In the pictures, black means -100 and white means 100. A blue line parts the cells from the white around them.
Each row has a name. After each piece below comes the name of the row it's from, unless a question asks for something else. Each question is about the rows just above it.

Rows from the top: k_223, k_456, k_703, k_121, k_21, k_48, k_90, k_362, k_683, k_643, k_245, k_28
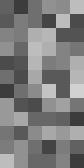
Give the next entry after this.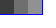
[9]
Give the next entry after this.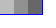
[-19]
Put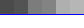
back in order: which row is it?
k_21
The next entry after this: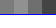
[-3]
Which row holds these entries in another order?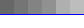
k_121

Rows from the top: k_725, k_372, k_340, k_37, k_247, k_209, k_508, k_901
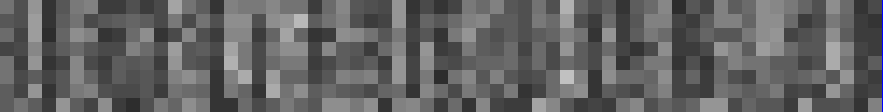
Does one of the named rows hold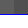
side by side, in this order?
yes
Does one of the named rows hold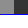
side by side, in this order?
yes
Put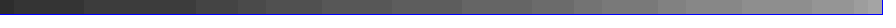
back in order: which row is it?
k_340
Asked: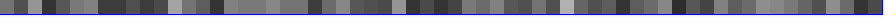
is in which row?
k_725

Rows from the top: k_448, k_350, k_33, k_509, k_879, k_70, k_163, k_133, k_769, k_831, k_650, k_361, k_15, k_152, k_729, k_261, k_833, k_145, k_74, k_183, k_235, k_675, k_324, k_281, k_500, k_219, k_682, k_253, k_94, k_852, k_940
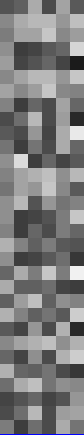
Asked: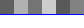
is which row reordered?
k_324
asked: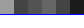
k_879
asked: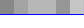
k_70
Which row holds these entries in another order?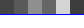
k_509

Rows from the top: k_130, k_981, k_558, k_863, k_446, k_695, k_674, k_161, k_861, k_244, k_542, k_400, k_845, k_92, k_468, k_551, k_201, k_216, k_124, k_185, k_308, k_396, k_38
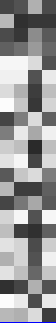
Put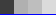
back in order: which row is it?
k_674
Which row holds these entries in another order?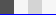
k_551

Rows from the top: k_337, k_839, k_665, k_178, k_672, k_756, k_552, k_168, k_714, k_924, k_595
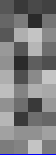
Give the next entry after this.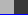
[-14]
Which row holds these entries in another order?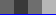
k_714
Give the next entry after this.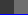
[-20]
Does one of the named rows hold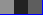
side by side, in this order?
no
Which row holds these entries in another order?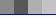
k_665
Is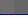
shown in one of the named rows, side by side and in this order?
yes

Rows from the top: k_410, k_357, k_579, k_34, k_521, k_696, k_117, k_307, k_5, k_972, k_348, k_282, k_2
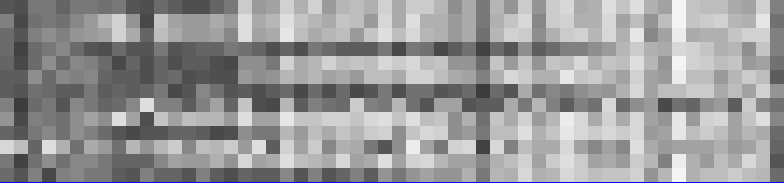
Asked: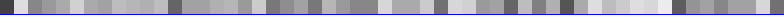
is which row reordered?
k_348
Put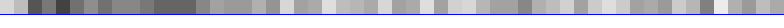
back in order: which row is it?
k_282

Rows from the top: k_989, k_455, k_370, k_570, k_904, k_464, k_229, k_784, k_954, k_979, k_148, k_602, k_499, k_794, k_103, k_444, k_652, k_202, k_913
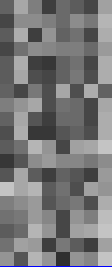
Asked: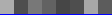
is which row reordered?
k_464
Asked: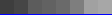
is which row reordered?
k_989
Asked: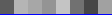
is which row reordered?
k_148
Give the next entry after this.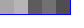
[26]
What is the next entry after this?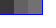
[-45]
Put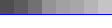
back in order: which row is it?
k_794

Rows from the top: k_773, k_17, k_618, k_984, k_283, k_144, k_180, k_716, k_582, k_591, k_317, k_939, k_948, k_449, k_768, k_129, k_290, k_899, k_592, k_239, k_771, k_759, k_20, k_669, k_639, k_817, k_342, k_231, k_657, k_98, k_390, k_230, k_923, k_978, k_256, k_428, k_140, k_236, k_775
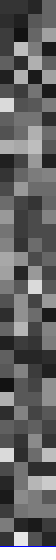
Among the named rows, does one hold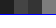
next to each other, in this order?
no
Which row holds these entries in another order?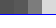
k_716
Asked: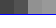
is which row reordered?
k_759

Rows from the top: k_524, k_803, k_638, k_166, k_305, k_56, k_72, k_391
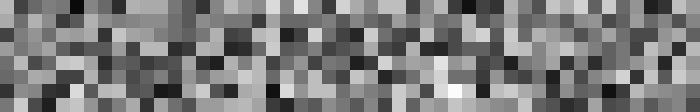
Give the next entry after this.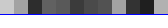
[-1]
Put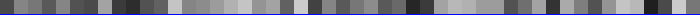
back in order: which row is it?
k_391
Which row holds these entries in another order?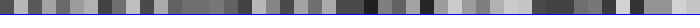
k_638
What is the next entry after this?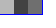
[16]

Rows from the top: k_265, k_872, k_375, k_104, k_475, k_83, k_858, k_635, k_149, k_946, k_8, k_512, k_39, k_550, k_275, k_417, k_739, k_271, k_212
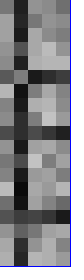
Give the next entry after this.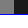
[-64]
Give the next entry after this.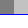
[21]
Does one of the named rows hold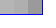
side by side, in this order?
yes
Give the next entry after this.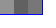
[26]

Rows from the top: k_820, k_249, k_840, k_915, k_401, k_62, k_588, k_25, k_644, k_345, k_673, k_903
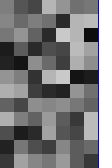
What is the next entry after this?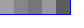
[-56]
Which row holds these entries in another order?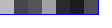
k_345
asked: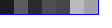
k_915
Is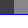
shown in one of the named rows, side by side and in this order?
yes
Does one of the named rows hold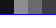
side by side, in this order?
yes

